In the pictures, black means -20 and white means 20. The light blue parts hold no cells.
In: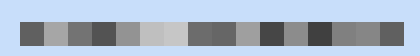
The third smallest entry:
-7
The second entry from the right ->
1
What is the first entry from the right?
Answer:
-5
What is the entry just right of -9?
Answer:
2
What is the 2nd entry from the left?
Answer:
6

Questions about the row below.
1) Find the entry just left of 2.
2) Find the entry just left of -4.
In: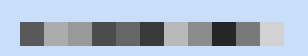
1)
9
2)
-8

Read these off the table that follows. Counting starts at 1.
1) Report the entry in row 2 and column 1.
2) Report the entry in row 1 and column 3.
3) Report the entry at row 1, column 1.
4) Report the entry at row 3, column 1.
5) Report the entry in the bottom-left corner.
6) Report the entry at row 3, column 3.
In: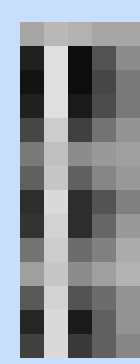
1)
-15
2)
8
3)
6
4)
-17
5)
-10
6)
-18

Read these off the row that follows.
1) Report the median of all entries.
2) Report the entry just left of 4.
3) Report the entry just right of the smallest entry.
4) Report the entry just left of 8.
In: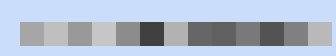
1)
2
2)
10
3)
8
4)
-10

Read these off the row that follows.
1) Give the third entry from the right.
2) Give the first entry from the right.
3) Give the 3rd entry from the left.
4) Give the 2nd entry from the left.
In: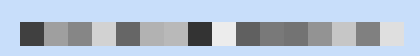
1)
11
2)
15
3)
1
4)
5

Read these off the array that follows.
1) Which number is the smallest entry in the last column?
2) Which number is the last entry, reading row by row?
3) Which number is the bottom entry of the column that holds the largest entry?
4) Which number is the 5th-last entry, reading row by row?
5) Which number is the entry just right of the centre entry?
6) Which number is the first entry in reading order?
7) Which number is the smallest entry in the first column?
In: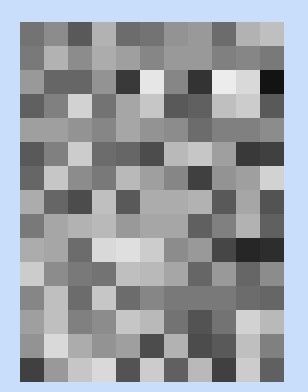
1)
-17
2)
-5
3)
-10
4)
-5
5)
7
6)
-2
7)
-10

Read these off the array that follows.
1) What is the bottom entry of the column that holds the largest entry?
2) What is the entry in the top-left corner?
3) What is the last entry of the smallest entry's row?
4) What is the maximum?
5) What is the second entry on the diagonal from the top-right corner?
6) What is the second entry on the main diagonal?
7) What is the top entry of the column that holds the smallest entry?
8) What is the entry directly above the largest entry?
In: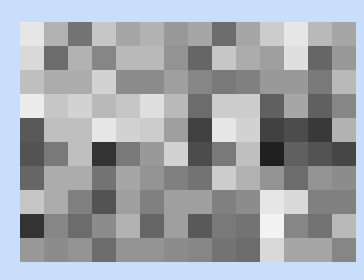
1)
14
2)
16
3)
-9
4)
18
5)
-4
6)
-3
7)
12
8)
16

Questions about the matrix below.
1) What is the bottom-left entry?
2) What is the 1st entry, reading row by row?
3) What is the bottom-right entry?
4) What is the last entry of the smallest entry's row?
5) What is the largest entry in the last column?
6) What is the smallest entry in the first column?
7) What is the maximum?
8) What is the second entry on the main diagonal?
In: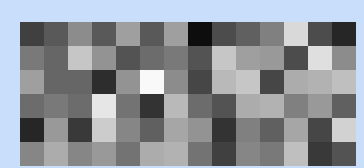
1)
1
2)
-10
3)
-7
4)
-14
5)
13
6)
-14
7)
19
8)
-4

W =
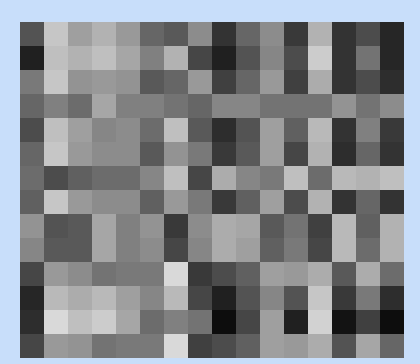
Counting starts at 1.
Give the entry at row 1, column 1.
-7
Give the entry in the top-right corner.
-14
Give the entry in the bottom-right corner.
-4
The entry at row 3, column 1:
-1
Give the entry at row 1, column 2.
11
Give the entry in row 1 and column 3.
5
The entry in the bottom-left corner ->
-9
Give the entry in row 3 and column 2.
11
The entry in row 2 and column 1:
-15
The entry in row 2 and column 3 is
8
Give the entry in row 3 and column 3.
3

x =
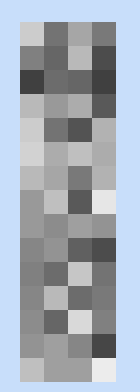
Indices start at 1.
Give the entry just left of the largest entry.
5
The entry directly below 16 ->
3
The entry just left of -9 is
1
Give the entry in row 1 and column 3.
6
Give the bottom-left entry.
10
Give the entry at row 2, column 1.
0
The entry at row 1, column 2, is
-2
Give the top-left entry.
12
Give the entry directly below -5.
11
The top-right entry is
-1
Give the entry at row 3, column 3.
-4
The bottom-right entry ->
17
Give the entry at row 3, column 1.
-10

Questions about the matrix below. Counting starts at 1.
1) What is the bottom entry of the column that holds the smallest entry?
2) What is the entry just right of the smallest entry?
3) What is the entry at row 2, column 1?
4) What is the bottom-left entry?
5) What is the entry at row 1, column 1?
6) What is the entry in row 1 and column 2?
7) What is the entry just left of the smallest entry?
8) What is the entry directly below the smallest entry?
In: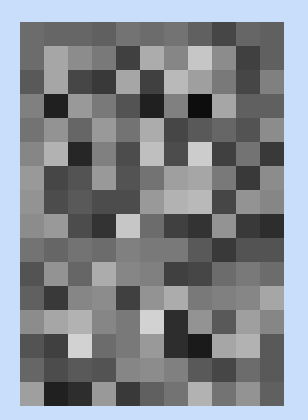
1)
8
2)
6
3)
-3
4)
5
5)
-3
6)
-4
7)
0
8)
-6

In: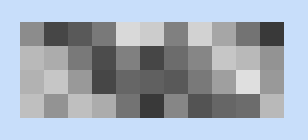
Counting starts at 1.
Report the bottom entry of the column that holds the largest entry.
-3
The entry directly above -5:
-9
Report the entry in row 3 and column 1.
8
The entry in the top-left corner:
2
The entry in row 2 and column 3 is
-1
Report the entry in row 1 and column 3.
-6
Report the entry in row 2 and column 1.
9
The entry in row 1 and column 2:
-9
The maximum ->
15
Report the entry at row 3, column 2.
11
